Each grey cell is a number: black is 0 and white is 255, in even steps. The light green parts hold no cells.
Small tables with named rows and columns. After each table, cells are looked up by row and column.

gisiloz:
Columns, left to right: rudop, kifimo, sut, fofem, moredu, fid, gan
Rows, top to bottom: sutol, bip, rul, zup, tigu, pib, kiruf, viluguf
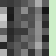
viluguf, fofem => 131
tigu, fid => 143
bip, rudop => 160
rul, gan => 64
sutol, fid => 173
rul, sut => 86
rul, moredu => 84
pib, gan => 32
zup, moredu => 80
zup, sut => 82
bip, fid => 116
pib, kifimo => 45
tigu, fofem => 58
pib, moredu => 96
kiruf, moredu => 111
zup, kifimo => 59
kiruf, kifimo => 72
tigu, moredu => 104
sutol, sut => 70

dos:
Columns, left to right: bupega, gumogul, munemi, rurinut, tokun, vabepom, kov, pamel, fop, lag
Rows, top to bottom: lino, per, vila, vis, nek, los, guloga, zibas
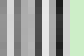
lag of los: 210
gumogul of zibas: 215
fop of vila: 53
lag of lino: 208
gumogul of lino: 217
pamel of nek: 170
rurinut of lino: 171
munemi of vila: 128
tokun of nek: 178
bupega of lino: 139
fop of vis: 50

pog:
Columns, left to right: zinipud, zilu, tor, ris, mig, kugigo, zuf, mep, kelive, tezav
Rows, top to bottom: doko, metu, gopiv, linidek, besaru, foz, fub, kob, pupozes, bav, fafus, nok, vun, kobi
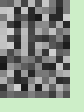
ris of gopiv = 88
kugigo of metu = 146
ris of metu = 194
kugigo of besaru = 170
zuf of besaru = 130
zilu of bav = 150
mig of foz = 76
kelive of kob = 95
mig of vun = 165

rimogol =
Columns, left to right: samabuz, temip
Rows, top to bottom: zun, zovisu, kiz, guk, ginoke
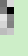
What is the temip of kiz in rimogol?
136
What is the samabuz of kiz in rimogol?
226
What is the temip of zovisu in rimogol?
2
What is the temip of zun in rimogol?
218
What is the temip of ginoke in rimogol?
199
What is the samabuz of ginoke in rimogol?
188
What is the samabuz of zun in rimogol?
112
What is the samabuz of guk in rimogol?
213
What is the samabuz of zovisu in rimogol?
124
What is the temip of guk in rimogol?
130

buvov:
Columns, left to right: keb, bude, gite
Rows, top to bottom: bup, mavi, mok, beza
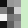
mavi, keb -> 129
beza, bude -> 97
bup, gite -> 158
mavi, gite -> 208
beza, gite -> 151
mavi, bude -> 70
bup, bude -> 151
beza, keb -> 21
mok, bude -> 117
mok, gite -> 130
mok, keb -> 244

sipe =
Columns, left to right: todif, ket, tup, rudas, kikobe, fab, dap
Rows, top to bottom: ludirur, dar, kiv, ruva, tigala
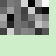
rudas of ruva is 105
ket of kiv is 10
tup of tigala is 111
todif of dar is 107
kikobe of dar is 205
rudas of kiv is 71
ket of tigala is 207
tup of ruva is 112
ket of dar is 157
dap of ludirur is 249
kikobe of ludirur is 5
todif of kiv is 172
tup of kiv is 116
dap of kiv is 127
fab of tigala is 47
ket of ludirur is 124
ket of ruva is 39
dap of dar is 12
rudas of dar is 64
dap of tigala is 85
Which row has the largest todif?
kiv

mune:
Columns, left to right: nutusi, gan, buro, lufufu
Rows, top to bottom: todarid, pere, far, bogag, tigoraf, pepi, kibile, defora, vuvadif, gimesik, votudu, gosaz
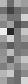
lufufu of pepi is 159
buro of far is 116
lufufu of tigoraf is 197
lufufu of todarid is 157
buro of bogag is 80
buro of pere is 103
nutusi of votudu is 182
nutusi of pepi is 160
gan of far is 113
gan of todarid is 109
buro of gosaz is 109
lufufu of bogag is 106
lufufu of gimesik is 160
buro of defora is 118
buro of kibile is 118
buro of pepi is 120
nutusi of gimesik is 127
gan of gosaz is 119
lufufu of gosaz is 213

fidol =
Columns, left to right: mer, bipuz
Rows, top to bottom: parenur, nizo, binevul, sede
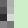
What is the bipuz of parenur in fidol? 176
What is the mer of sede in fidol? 134
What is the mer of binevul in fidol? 43
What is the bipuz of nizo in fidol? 183
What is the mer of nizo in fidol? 77
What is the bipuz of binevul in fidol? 216
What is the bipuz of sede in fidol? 120
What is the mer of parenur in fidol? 100

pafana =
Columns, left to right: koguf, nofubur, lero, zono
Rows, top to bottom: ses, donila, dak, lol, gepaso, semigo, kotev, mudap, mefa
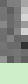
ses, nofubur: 126
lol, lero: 119
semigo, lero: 103
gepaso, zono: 209
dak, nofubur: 107
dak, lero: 123
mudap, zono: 109
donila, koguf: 117
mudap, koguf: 113
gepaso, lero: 134
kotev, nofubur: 107
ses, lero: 127
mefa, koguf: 146
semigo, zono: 109
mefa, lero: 116
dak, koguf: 115

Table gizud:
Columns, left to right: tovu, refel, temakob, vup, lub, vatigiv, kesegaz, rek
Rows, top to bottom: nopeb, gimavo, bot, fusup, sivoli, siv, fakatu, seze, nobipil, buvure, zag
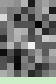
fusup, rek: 51
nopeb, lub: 25
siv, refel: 143
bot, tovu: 217
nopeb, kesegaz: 161
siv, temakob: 176
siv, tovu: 43
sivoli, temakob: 181
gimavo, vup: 64
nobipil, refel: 63
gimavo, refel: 120
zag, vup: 141
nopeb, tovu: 156
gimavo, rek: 27
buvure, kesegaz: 65

